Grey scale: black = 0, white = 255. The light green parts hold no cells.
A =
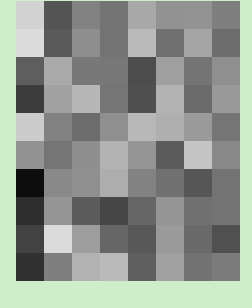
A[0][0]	210
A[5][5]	91
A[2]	[94, 170, 120, 119, 77, 159, 116, 143]
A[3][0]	60
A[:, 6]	[147, 164, 116, 107, 154, 196, 86, 112, 106, 114]
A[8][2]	157
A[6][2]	144
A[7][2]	92
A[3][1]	162
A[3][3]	117
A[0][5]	146
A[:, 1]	[85, 90, 170, 162, 130, 117, 137, 149, 219, 127]
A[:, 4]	[168, 186, 77, 79, 184, 149, 130, 102, 88, 95]
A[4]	[204, 130, 108, 143, 184, 175, 154, 117]
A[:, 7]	[127, 108, 143, 153, 117, 136, 115, 116, 80, 123]
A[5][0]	146
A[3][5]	179
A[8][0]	66

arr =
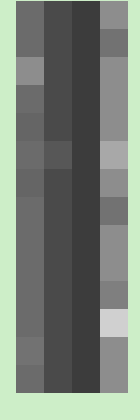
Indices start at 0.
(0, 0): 107
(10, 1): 74
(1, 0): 107
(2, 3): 141
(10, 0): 107
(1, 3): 114
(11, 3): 208
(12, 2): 60
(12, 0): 114
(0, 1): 74
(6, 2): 60
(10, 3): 127
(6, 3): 141
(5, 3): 168
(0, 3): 141
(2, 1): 74

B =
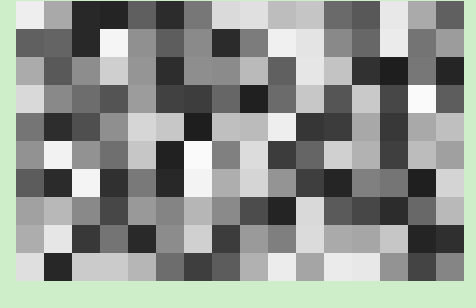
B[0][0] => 238
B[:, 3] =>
[36, 245, 207, 84, 143, 111, 48, 71, 116, 203]
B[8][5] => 140
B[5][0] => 146
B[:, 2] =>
[40, 40, 141, 109, 79, 146, 244, 137, 56, 203]
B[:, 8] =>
[224, 124, 186, 32, 187, 220, 213, 76, 154, 177]
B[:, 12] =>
[88, 103, 49, 201, 168, 178, 128, 71, 166, 232]
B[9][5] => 109
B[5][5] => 33
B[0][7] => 218
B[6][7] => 174
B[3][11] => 85
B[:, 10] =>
[197, 228, 230, 199, 54, 101, 62, 217, 219, 165]
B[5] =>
[146, 242, 146, 111, 198, 33, 250, 128, 220, 60, 101, 208, 178, 63, 188, 160]
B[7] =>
[161, 184, 137, 71, 153, 132, 182, 138, 76, 36, 217, 90, 71, 44, 104, 185]
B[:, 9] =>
[189, 240, 96, 107, 238, 60, 148, 36, 127, 236]
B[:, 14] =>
[170, 116, 119, 250, 169, 188, 31, 104, 36, 68]
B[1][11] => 137
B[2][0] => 171
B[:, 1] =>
[169, 100, 89, 137, 45, 242, 43, 184, 230, 39]
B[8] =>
[173, 230, 56, 116, 41, 140, 208, 60, 154, 127, 219, 170, 166, 198, 36, 47]
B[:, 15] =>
[96, 156, 37, 93, 191, 160, 212, 185, 47, 133]
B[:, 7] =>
[218, 43, 139, 102, 191, 128, 174, 138, 60, 92]
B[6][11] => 37
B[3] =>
[217, 137, 109, 84, 156, 65, 61, 102, 32, 107, 199, 85, 201, 71, 250, 93]
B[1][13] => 235

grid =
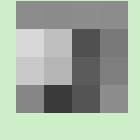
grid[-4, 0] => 140
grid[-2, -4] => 201
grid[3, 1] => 58
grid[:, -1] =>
[140, 121, 126, 141]
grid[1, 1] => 191
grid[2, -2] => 91

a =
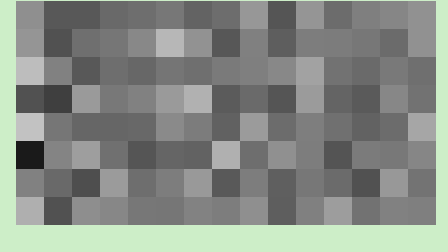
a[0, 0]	143
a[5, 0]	26
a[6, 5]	125
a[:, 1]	[88, 81, 129, 63, 118, 132, 105, 81]
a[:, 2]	[88, 111, 88, 154, 102, 158, 78, 142]
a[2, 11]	114
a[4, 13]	108
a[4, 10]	126
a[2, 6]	111
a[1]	[149, 81, 111, 118, 136, 183, 146, 87, 128, 94, 125, 124, 119, 107, 145]
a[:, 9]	[85, 94, 136, 85, 108, 144, 95, 94]
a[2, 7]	122
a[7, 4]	119
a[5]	[26, 132, 158, 112, 85, 101, 98, 176, 110, 144, 125, 84, 123, 120, 134]
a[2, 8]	127
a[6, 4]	110
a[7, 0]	175
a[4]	[194, 118, 102, 102, 104, 138, 124, 97, 155, 108, 126, 112, 98, 108, 166]
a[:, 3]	[105, 118, 110, 120, 102, 112, 155, 135]
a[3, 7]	91
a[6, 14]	115
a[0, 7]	109
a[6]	[129, 105, 78, 155, 110, 125, 153, 89, 125, 95, 119, 107, 81, 152, 115]
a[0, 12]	127
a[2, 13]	121

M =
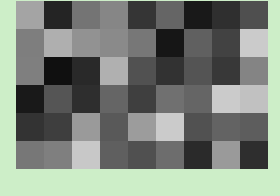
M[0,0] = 164
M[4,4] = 156
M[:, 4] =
[53, 119, 81, 63, 156, 80]
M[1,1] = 175
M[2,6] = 84
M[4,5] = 203
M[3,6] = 101
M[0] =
[164, 36, 116, 134, 53, 101, 25, 47, 79]
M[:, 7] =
[47, 66, 56, 203, 99, 154]
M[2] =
[127, 16, 41, 176, 81, 50, 84, 56, 132]
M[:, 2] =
[116, 146, 41, 46, 154, 200]
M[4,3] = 89
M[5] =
[119, 127, 200, 95, 80, 109, 42, 154, 46]
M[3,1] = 85
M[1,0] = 126
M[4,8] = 93

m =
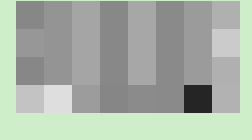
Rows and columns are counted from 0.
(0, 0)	135
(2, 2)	165
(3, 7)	178
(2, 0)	135
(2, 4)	167
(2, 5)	138
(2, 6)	155
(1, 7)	203
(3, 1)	222
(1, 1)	148

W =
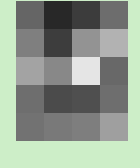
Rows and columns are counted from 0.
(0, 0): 101
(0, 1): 40
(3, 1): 75
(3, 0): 110
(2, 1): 136
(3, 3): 110
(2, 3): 104
